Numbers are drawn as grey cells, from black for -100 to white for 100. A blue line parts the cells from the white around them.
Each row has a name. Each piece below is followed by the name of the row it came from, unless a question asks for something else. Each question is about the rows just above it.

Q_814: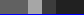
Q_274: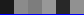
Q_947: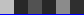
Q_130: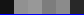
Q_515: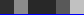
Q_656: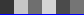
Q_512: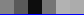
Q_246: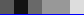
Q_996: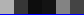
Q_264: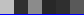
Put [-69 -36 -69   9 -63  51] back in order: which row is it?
Q_947
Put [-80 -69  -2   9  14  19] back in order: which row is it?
Q_274
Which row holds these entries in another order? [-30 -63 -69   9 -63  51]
Q_264
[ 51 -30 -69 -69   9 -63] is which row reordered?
Q_515

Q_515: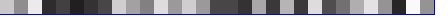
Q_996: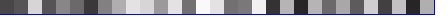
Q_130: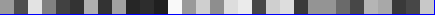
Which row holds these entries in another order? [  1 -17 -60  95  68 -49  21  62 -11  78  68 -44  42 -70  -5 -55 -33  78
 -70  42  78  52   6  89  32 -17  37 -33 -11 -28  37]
Q_996
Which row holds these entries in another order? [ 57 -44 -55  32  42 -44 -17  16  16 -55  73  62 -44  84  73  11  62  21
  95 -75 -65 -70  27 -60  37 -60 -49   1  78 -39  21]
Q_130
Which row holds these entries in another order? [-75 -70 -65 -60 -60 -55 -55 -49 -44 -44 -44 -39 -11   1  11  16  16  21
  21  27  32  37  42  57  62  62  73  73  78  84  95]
Q_515

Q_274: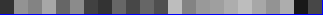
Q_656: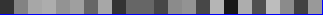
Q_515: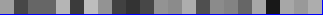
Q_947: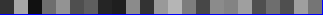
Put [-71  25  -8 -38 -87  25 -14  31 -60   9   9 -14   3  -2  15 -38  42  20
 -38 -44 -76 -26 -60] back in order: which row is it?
Q_947
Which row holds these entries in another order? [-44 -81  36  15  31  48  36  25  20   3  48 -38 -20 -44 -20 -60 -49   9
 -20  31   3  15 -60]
Q_274
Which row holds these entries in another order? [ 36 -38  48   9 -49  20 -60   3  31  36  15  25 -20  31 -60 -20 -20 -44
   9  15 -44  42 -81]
Q_656
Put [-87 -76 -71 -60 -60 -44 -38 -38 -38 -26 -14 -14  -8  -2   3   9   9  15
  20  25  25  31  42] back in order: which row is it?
Q_947
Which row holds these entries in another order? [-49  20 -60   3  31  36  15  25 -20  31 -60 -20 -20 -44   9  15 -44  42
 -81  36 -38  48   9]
Q_656
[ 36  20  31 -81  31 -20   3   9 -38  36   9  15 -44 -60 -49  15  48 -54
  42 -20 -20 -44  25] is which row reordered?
Q_515
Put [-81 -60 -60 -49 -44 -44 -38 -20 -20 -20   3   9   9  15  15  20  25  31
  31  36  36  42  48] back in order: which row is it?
Q_656

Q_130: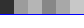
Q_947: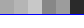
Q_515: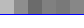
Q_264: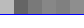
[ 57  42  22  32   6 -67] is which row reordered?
Q_947
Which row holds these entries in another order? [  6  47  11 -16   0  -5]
Q_515
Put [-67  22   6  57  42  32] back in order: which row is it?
Q_947
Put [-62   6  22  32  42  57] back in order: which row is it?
Q_130

